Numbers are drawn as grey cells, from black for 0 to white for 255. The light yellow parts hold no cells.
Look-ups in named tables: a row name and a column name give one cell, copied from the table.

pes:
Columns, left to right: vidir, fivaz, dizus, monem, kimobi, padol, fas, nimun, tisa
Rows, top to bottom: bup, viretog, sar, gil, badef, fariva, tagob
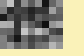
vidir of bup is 146
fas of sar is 76
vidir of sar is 27
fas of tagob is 119
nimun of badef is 77
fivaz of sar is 85
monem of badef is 197
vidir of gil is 176
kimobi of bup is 92
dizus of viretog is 68
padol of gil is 64
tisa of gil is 168
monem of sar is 75
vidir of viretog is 124
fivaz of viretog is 42
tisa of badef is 60

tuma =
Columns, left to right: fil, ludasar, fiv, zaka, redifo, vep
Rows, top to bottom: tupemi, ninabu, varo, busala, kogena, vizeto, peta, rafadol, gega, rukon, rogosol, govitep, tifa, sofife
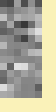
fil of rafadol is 138
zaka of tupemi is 77
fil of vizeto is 142
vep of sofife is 122
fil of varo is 192
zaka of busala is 56
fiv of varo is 177
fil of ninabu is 131
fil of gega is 153
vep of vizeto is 178
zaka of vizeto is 66
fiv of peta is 133
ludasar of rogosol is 156
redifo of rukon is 159
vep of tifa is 95
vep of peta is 111

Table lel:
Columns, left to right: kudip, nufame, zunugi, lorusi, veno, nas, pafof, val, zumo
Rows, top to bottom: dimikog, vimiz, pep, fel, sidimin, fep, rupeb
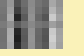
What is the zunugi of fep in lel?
31
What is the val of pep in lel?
202
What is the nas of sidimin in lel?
104
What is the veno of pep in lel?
146
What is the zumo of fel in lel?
142
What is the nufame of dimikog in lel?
151

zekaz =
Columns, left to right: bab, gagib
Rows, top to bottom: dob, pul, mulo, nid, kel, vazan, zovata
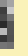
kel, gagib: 83
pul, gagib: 199
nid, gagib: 84
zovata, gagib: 112
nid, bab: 42
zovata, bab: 117
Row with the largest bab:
kel

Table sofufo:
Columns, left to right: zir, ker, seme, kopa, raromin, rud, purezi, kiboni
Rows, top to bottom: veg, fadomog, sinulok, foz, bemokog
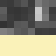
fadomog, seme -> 53
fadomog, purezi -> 110
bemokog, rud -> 60
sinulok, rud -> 196
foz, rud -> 92
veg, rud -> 124
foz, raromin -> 66

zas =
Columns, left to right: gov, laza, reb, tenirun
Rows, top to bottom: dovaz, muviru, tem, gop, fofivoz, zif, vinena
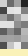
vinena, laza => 196
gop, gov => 225
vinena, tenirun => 121
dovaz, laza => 107
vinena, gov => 79
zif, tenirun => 174
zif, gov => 161
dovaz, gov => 209
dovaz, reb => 161
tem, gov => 160
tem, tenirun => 210
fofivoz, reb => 105
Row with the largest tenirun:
tem

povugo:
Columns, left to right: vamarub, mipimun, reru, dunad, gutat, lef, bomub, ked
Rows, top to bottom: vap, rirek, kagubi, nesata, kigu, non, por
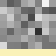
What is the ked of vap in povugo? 158
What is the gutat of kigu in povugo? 196
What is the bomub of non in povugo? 116
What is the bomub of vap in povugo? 243
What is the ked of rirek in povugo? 85
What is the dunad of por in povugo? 107
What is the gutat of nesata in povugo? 135
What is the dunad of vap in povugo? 163
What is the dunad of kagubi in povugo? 160
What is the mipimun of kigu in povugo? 103
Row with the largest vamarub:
por

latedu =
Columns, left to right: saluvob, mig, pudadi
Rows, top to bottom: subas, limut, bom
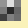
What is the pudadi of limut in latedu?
102
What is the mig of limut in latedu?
41
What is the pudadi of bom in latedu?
108
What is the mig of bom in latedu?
128
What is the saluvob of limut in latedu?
124
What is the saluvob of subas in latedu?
147
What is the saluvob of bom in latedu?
64
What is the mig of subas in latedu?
222
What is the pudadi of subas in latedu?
128
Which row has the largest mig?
subas

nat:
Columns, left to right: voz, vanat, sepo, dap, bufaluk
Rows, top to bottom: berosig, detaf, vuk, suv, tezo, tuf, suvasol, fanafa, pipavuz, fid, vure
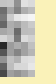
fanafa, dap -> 162
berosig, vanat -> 199
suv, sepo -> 163
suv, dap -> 187
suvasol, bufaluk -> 192
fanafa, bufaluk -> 181
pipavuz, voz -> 147
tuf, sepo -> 121

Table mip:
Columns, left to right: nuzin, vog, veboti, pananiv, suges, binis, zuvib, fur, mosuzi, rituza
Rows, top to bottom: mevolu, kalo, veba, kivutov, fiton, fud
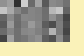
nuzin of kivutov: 90
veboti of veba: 110
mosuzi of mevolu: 132
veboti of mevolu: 48
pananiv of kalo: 113
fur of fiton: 179
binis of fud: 143
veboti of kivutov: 107

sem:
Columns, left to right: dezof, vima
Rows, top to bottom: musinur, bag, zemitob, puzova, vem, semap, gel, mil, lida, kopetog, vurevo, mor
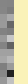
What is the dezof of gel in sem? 132
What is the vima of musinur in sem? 132
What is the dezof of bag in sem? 134
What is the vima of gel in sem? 98
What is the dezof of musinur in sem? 133
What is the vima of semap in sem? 198
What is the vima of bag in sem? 125
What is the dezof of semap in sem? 154
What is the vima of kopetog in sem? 154
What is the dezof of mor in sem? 151
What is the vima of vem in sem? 126
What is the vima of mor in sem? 192
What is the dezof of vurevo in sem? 136
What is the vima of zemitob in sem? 171
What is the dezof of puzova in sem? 154
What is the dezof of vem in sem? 130
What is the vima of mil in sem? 161

